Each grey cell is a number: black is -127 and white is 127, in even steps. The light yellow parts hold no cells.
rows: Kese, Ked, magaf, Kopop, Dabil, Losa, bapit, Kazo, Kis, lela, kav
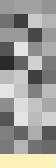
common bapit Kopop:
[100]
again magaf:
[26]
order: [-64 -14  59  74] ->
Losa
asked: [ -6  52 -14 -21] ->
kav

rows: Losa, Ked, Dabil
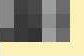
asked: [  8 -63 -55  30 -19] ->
Losa
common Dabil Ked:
[-70]

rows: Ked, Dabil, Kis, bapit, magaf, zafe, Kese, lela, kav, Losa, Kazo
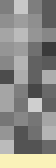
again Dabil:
[15]
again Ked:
[-1]

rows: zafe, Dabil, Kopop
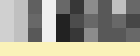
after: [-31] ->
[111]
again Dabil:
[-23]
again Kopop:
[-39]
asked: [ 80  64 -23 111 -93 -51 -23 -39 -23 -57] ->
Dabil
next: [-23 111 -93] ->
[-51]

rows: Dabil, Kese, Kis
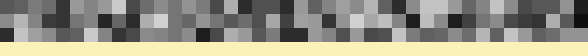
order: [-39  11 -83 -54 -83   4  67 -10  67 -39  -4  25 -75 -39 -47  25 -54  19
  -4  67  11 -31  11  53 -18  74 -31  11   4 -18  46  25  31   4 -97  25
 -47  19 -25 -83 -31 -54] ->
Dabil
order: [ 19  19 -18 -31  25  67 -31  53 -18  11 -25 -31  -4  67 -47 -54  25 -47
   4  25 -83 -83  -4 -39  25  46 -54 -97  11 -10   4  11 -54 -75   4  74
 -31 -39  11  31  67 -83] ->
Kis
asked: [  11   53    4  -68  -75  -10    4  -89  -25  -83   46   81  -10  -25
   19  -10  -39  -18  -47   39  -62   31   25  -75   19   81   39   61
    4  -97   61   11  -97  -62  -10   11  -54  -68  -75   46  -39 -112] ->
Kese
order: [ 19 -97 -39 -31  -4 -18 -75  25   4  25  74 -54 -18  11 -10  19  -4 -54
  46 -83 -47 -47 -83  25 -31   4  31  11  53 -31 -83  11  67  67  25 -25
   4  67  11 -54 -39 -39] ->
Dabil

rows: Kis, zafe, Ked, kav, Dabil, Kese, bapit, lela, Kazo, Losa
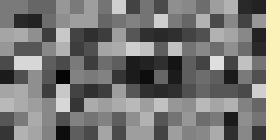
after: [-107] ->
[-33]
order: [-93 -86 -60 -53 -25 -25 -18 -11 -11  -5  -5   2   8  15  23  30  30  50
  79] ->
zafe

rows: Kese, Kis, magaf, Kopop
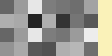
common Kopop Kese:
[-17]
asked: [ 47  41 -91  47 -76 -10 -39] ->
Kis
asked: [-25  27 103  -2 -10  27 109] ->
magaf

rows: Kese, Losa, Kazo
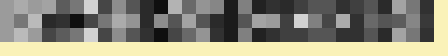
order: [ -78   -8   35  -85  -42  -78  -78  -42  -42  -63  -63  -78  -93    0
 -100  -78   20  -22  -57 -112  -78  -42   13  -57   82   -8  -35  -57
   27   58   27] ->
Kazo
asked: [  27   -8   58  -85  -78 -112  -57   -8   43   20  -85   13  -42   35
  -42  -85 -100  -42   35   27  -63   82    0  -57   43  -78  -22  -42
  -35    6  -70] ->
Losa
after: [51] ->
[-22]
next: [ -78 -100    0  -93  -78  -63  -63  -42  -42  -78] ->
[-78]
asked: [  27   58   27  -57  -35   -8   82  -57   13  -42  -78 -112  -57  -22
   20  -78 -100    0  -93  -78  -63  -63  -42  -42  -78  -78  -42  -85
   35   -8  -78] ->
Kazo
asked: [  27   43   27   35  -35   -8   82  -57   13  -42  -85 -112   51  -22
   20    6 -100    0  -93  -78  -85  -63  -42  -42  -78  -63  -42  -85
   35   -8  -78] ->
Kese

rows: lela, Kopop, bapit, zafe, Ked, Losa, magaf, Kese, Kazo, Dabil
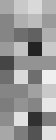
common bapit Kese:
[5]
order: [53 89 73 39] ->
lela
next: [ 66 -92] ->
[73]
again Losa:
[-17]
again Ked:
[19]
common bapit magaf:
[5]

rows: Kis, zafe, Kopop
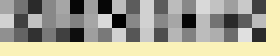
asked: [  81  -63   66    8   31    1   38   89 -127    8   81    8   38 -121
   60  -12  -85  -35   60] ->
zafe
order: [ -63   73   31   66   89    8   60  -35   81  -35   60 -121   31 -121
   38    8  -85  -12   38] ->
Kis
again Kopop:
[-6]
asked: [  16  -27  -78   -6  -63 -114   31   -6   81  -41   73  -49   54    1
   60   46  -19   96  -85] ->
Kopop
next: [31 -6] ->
[81]

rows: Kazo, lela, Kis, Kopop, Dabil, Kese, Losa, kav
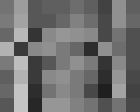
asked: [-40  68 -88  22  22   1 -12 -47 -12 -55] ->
kav
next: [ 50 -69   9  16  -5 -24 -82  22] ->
[-55]

